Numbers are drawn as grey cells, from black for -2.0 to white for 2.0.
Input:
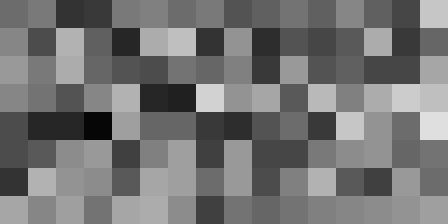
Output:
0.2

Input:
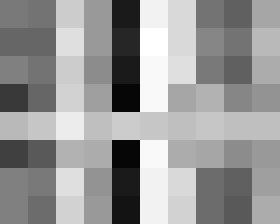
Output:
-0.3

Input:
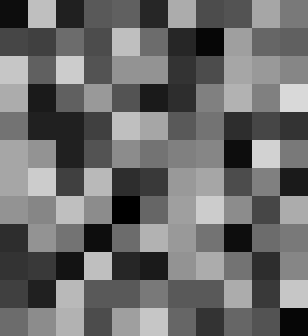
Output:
-0.4

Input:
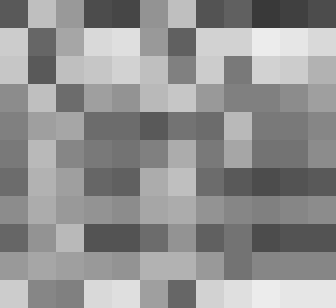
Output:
1.7

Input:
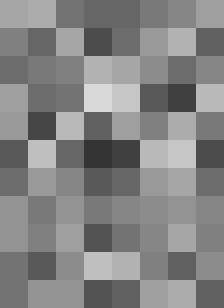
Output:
0.5

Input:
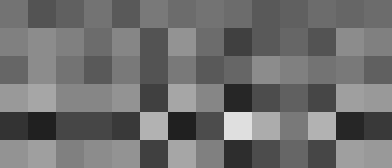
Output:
-0.9

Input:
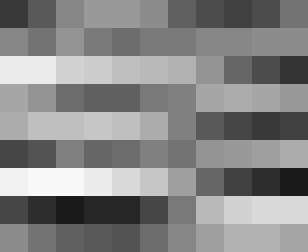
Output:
0.8
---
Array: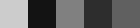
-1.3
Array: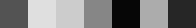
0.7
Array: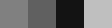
-1.7
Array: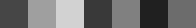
-1.5
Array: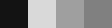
0.5
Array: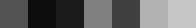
0.8
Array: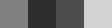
-0.8
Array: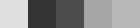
0.6
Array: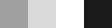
2.0
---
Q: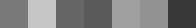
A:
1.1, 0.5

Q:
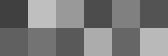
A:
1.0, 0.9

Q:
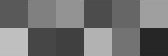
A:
1.0, 0.8

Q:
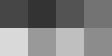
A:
1.4, 1.0

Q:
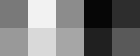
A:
1.8, 1.4

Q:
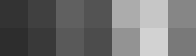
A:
1.3, 1.1

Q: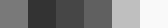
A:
1.9, 1.0

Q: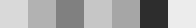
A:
1.7, 1.4
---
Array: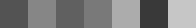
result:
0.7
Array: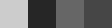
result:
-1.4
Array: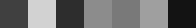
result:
-0.1
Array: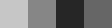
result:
0.1
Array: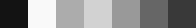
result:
0.4
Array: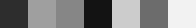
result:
1.2
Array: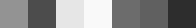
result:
-0.3
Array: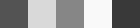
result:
0.1
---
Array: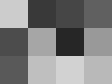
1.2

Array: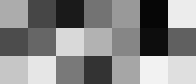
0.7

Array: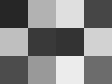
-1.4

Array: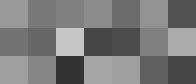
0.4

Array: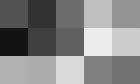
-0.7

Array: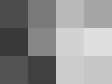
-0.8

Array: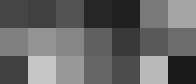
-0.9

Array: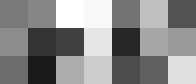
-0.1
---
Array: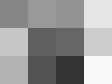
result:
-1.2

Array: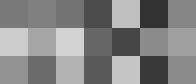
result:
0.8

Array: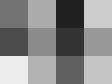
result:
-0.5

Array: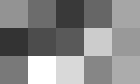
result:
1.4

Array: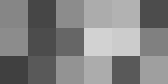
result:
0.3

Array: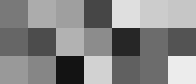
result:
-1.7

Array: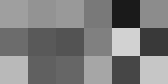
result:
-0.4
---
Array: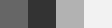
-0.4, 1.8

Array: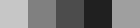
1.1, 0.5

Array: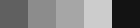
-0.5, -1.7

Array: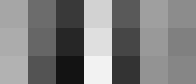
0.6, 0.1

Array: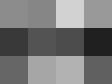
0.2, -0.5

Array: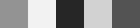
0.3, -0.7
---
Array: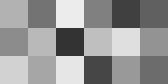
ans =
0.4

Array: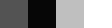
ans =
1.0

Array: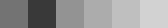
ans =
1.0

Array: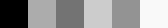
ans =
0.3

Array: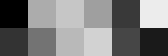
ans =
-0.9

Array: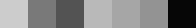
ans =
0.3

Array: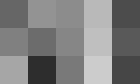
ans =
1.2
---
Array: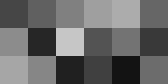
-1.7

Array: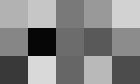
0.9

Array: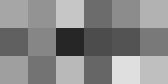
1.5

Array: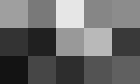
-0.7

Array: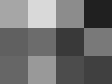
-0.8

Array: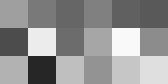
1.1

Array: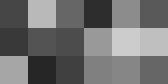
0.1

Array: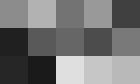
1.1
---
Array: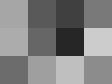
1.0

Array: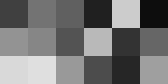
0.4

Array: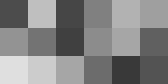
0.6

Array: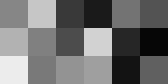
0.3

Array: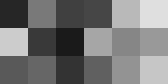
-1.2

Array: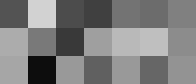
0.4

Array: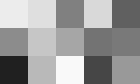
1.9
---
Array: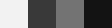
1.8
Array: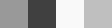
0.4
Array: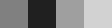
0.0
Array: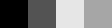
-2.0
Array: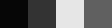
-1.9
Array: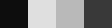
-1.8
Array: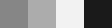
0.1
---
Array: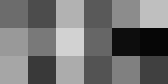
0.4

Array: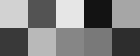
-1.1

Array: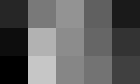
-1.8

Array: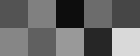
0.1

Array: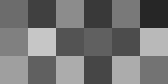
0.0

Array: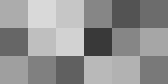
-0.4

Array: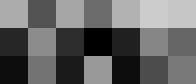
-1.4

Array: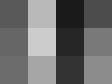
-0.4
